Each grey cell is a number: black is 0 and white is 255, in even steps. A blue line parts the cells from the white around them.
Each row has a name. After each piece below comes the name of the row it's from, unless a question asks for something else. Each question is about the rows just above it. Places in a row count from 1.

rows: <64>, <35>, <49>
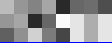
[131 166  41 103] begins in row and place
<64>, 3
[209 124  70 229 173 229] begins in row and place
<49>, 3
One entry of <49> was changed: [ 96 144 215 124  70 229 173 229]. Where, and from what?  3, [209]
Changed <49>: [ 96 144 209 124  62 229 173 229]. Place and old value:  5, [70]
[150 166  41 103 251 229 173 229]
<35>
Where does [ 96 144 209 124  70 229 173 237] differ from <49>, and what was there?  8, [229]
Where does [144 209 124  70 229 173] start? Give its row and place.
<49>, 2

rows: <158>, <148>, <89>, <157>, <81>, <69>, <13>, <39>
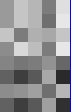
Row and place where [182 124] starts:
<158>, 3
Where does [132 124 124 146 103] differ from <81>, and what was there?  2, [118]

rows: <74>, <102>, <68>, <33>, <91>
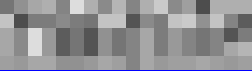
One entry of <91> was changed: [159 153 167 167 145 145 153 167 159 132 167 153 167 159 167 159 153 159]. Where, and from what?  13, [159]
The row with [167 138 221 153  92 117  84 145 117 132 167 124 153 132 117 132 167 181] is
<33>
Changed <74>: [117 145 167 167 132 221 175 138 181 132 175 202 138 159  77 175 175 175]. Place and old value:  4, [175]
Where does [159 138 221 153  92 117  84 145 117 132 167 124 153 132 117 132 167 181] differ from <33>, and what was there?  1, [167]
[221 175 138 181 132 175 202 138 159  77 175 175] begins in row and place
<74>, 6
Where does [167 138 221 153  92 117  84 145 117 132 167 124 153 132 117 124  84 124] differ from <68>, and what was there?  16, [132]

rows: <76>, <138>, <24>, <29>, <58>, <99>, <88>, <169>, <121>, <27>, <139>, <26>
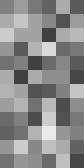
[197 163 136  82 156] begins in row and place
<138>, 2
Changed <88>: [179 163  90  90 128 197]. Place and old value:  3, [82]

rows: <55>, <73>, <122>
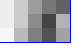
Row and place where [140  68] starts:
<73>, 3
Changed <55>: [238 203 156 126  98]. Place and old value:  4, [118]

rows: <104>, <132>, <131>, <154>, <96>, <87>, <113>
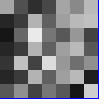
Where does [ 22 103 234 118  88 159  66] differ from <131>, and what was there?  6, [151]
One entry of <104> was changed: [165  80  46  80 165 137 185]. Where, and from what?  4, [72]
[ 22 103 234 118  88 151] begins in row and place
<131>, 1
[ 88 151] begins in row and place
<131>, 5
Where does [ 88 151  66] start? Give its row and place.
<131>, 5

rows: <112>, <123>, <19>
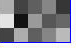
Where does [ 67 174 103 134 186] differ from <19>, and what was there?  3, [95]
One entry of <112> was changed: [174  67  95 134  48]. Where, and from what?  5, [54]
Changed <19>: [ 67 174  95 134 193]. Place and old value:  5, [186]
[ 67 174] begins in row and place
<19>, 1
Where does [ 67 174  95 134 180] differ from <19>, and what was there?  5, [186]
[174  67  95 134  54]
<112>

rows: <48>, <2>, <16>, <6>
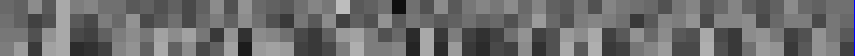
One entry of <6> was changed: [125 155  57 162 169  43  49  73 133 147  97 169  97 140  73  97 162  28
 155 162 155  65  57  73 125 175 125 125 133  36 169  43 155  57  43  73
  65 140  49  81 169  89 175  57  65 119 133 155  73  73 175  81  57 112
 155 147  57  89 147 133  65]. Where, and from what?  8, [65]
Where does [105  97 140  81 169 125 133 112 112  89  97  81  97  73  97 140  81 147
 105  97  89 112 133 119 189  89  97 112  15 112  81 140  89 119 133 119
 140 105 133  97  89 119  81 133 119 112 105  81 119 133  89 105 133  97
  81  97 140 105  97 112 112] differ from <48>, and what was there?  4, [89]
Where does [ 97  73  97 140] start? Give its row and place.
<48>, 13
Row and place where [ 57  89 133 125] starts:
<2>, 46
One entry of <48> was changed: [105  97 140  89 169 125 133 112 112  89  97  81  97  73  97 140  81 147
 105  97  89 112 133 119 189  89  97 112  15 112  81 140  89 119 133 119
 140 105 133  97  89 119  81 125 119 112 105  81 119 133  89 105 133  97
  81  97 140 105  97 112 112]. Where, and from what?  44, [133]

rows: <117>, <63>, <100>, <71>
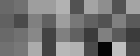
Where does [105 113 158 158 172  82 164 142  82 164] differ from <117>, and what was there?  5, [178]
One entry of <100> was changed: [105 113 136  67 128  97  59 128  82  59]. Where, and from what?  9, [90]
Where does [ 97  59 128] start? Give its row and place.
<100>, 6
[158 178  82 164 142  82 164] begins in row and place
<117>, 4
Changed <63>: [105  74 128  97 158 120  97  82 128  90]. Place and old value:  1, [97]
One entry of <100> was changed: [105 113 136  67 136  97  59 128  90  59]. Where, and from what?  5, [128]

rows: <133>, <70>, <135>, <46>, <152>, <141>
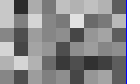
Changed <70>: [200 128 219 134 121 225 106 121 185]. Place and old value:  3, [213]
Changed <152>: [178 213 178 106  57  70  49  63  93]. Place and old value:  6, [78]
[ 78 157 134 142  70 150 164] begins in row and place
<135>, 2
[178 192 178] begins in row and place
<133>, 6
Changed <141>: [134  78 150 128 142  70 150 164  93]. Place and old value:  3, [157]
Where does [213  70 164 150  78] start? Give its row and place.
<46>, 1
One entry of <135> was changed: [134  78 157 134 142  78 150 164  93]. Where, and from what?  6, [70]

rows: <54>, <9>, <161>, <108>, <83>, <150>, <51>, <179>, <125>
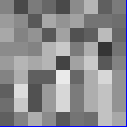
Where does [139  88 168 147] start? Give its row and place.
<9>, 2
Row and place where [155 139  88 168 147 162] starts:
<9>, 1
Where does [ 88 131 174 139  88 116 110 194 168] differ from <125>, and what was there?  1, [95]
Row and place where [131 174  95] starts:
<150>, 1
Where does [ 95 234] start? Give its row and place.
<150>, 4
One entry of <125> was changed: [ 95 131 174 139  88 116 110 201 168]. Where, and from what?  8, [194]
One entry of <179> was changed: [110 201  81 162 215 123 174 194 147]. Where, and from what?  4, [155]

